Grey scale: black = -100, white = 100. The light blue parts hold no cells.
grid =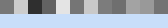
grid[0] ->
-7
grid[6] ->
58
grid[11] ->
-10

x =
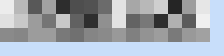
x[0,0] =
85
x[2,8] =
20
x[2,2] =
22
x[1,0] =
76
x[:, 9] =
[31, -22, 0]
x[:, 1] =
[44, 57, 5]
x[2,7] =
8
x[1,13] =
-29
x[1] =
[76, 57, 22, -8, 58, -24, -64, 13, 78, -22, -6, -64, 39, -29, 88]
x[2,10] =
15
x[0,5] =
-39

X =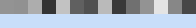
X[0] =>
15
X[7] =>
46
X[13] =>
-44
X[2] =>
36
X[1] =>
14

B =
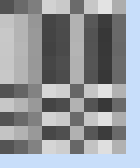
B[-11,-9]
-36
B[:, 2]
[-1, 18, 20, 20, 19, 21, 2, 20, 0, 20, 2]
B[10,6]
53
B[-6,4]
-40
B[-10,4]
-40
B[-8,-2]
-56
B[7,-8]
41
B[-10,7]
-53
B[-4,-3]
-34
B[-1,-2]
75
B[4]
[55, 41, 19, -45, -39, 39, -33, -55, -17]
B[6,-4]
-20
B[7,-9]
56
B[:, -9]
[-36, 53, 57, 56, 55, 57, -35, 56, -35, 54, -34]
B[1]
[53, 41, 18, -46, -40, 40, -31, -53, -18]
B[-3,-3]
55
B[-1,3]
67
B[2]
[57, 41, 20, -47, -41, 40, -35, -57, -18]
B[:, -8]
[-17, 41, 41, 43, 41, 41, -21, 41, -18, 40, -20]
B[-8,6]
-34
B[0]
[-36, -17, -1, 65, 58, -16, 56, 78, 36]
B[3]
[56, 43, 20, -48, -42, 41, -34, -56, -19]
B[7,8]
-18
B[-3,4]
58
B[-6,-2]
-57

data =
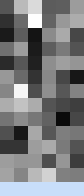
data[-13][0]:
-33
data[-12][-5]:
-17
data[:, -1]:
[22, 35, -44, -35, 17, -82, 3, -51, -44, -7, -35, -52, -2]
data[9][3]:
-32
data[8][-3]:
-23
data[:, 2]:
[71, 99, -84, -79, -75, -60, -39, 35, -7, 32, 23, 18, 45]
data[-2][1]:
17
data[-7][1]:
93
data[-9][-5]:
-32
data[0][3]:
-28
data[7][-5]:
52
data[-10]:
[-12, 23, -79, -26, -4, -35]
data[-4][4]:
-1
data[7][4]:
-44
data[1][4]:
19
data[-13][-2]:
-26
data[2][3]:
9
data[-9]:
[-67, -32, -75, 11, 25, 17]
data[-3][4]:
-4
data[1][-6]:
-62
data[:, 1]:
[46, -17, -27, 23, -32, -17, 93, 52, 10, -82, -59, 17, 4]
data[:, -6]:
[-33, -62, -80, -12, -67, 19, 5, 36, -9, -37, -59, 23, 28]

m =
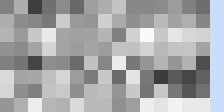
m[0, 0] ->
2
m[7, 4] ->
39
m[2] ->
[41, 21, 57, 83, 29, 26, 27, 41, 1, 63, 95, 57, 80, 69, 65]
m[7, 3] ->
43
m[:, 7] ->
[36, 62, 41, 22, 5, 57, 49, 46]
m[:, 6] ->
[24, 17, 27, 29, 51, -3, 45, 45]
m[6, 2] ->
0
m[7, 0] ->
18
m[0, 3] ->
-12
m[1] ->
[36, 10, 5, -6, 59, 20, 17, 62, 33, 12, 21, 46, 27, 37, 4]
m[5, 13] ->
-45
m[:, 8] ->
[53, 33, 1, 53, 84, -16, 17, 13]
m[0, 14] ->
-14
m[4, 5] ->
-16
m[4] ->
[0, -8, -47, 11, 8, -16, 51, 5, 84, -7, 17, 41, 17, 39, -39]
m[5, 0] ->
70
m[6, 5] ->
11
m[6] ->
[67, 12, 0, 53, 58, 11, 45, 49, 17, 57, -9, 55, -7, -33, -11]
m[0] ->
[2, 36, -51, -12, 9, -18, 24, 36, 53, 7, 7, 9, 22, 1, -14]
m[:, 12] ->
[22, 27, 80, 53, 17, -30, -7, 90]
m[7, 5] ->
72
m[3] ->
[14, 9, 29, 66, 28, 22, 29, 22, 53, 51, 65, 44, 53, 54, 27]
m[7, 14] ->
82
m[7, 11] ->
78
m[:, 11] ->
[9, 46, 57, 44, 41, -53, 55, 78]
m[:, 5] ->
[-18, 20, 26, 22, -16, 22, 11, 72]
